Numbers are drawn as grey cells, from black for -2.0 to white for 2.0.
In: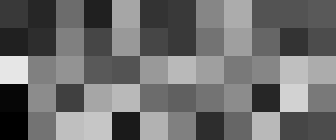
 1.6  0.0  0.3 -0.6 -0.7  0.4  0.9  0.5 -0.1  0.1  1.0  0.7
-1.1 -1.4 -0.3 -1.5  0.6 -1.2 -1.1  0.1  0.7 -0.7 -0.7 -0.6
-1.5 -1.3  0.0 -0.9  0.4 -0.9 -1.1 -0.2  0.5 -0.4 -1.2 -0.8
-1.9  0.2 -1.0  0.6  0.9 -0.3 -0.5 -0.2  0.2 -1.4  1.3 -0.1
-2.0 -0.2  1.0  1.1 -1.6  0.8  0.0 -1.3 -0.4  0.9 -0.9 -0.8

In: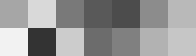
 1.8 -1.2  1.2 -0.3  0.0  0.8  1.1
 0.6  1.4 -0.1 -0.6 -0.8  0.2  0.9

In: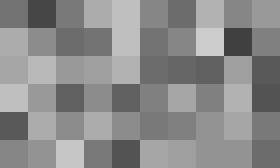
 1.0  0.4 -0.5  0.2 -0.5  0.0  0.6  0.0  0.8 -0.7
 0.7  0.2 -0.3 -0.2  1.0 -0.2  0.1  1.2 -1.0  0.0
 0.6  0.9  0.4  0.5  0.8 -0.3 -0.4 -0.5  0.5 -0.6
 0.1  0.3  1.1 -0.1 -0.7  0.6  0.5  0.3  0.3 -0.3
-0.2 -0.9 -0.1  0.7  1.0  0.1 -0.3  0.8  0.1  0.4
-0.6  0.7  0.2  0.7  0.2 -0.1  0.0  0.3  0.6 -0.1

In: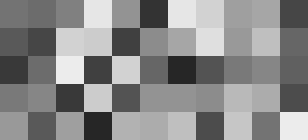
 0.4 -0.6  0.5 -1.4  0.8  0.7  1.0 -0.8  1.1 -0.2  1.7
-0.1  0.1 -1.1  1.2 -0.7  0.3  0.3  0.2  0.9  0.7 -0.8
-0.2 -0.3  0.0  1.6  0.3 -1.2  1.6  1.3  0.5  0.6 -0.9
-0.6 -0.9  1.3  1.2 -1.0  0.2  0.6  1.5  0.4  1.0 -0.4
-1.1 -0.3  1.7 -1.0  1.3 -0.4 -1.4 -0.7 -0.1  0.1 -0.5

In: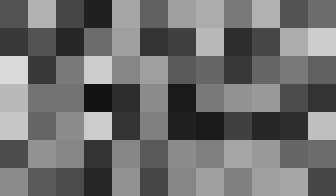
 1.4 -1.1 -0.1  1.2  0.1  0.5 -0.6 -0.4 -1.1 -0.4 -0.1 -0.5
 1.1 -0.4  0.2  1.2 -1.2  0.0 -1.5 -1.6 -1.0 -1.4 -1.3  1.0
 0.9 -0.2 -0.2 -1.7 -1.3  0.2 -1.6 -0.1  0.3  0.4 -0.8 -1.2
 0.2 -0.6 -0.8 -1.4  0.3 -0.9  0.1  0.5  0.0  0.5  0.6 -0.9
-0.7  0.8 -0.9 -1.5  0.6 -0.5  0.5  0.7 -0.1  0.8 -0.7 -0.3
-0.8  0.3  0.1 -1.2  0.1 -0.6  0.2  0.0  0.6  0.4 -0.4 -0.3
-1.1 -0.7 -1.4 -0.3  0.5 -1.2 -1.0  0.9 -1.3 -0.9  0.7  1.2

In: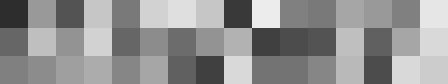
 0.0  0.2  0.5  0.7  0.1  0.6 -0.5 -1.0  1.4 -0.2 -0.2  0.1  0.9 -0.8  1.4  1.2
-0.4  1.0  0.3  1.3 -0.4  0.2 -0.3  0.3  0.8 -1.0 -0.8 -0.7  1.0 -0.5  0.6  1.4
-1.3  0.4 -0.7  1.1 -0.1  1.3  1.5  1.1 -1.1  1.7  0.0 -0.1  0.6  0.4  0.0  1.6
